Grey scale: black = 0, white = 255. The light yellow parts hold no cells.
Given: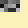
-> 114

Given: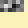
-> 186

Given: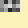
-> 62

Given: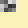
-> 218

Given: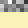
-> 183

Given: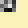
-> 172
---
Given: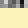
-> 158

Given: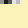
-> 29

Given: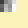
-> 192

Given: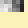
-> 238

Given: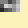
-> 84

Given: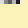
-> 132

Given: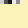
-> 80

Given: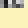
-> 41
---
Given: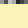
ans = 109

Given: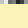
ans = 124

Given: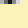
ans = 135

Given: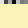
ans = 134

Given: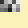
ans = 142

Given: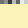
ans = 144
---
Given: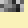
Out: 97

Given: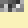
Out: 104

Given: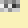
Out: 227

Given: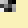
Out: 128

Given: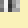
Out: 48

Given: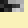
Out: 53

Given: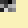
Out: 72
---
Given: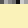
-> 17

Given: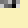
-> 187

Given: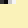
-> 10

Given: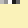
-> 250

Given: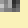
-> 169

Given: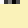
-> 122

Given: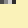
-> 137

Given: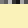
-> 22

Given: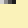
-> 139
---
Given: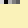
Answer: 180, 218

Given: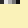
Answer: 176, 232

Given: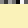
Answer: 110, 246

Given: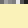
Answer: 126, 233

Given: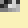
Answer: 225, 225

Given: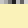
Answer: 31, 213

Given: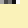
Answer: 113, 251
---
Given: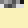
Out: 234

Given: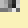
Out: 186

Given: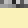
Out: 159

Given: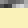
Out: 81

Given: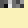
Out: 83

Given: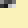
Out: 52

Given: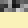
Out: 63

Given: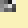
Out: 138

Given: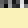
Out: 107
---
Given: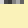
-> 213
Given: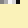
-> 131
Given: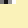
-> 121
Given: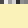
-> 75
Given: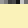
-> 153
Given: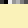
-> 56
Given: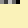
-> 143
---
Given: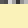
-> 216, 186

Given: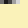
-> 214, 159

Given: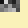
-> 214, 185

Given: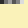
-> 219, 161

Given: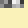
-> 242, 213

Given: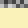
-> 210, 195
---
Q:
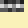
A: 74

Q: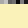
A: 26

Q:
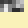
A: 91

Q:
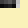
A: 209

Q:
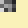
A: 49

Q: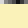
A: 117
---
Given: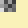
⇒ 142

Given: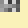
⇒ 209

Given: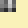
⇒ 127

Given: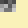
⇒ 118

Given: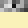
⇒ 88

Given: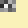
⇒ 96

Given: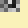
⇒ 201
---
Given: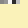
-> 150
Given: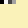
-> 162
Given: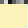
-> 92
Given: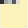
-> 163
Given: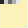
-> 174
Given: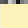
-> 94
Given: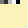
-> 117
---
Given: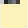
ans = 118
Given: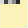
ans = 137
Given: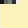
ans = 48
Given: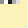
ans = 172
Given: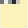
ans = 44
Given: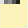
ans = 86
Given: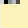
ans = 184
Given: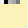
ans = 166
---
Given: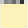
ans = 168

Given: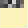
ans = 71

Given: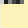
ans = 40

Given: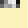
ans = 15

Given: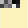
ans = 20

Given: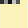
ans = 88

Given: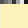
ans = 160

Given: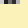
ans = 177

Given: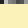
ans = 74

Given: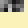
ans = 50
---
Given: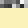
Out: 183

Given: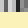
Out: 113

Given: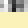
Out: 195

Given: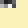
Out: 76

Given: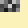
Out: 84

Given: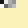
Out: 190

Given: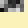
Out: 94

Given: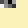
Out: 47

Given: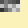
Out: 219
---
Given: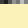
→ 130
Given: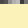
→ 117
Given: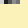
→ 115
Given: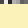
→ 110
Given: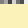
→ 239
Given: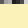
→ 212
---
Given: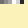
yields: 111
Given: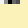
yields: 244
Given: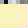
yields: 165
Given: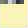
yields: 125
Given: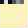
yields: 23
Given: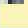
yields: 221
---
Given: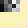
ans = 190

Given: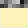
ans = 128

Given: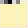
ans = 131

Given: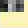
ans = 105

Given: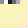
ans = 171

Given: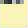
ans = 166

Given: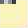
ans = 63

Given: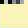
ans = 170

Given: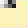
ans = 24
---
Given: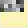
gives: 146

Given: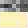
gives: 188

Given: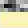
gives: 205

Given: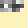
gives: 135

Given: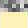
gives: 135

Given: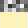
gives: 91

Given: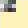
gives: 188

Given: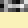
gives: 94
